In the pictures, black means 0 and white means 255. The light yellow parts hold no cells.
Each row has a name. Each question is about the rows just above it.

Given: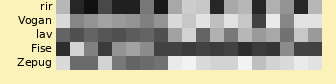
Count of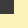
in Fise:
4
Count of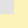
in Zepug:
1
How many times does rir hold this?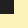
2
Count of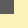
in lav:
1

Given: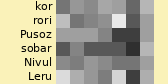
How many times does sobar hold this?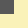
4
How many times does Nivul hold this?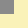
2
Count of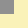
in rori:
1
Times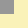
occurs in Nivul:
1
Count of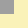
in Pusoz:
4

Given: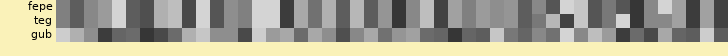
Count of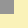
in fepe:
2
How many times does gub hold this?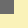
5
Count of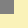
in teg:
3

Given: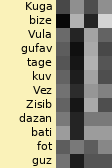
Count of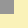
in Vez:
1
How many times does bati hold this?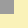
3
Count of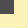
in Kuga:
1
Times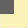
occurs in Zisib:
1
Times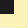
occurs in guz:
1
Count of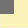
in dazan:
0

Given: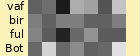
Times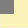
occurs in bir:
4
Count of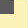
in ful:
3
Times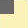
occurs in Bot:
3
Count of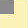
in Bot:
1
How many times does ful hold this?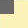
1
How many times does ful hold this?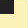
1
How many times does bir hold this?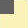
3

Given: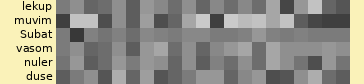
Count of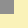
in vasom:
7
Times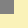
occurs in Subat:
6
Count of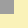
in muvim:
1
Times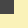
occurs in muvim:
1
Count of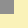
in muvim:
1

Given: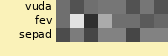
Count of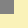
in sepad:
4
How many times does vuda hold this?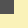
3
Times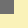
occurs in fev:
3
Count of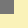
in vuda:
3
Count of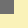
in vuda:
2
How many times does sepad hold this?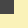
2

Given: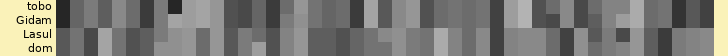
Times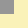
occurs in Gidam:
2
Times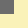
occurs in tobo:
8
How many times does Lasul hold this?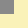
5
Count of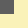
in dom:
4

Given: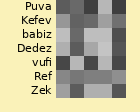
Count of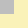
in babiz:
3
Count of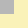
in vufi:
2
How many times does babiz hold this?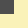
1
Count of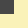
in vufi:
3
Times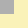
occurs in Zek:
2

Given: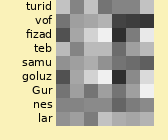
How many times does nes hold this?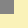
2
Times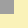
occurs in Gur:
3
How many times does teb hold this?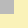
4
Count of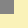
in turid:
3
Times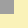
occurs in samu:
1
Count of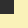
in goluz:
1

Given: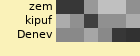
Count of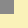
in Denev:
3
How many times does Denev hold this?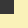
1
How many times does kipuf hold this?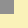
3
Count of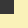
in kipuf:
0
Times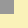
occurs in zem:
1
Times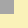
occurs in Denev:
1
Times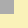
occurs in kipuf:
2

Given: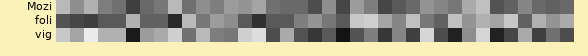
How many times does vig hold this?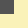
2
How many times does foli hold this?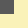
6

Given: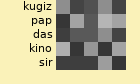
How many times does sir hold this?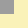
1
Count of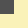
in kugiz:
1
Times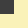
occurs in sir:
3
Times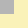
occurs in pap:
1
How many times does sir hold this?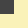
0
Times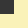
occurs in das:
0

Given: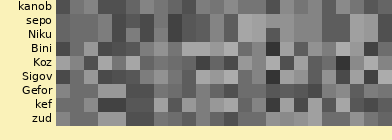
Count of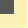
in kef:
5
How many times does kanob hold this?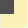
5
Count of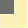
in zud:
7

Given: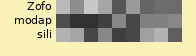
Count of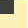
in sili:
1
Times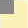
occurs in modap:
2
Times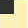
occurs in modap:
2

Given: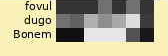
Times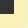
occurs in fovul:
5
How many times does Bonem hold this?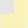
3
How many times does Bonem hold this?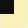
2
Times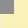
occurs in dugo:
1
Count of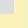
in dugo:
1
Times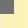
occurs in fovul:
2

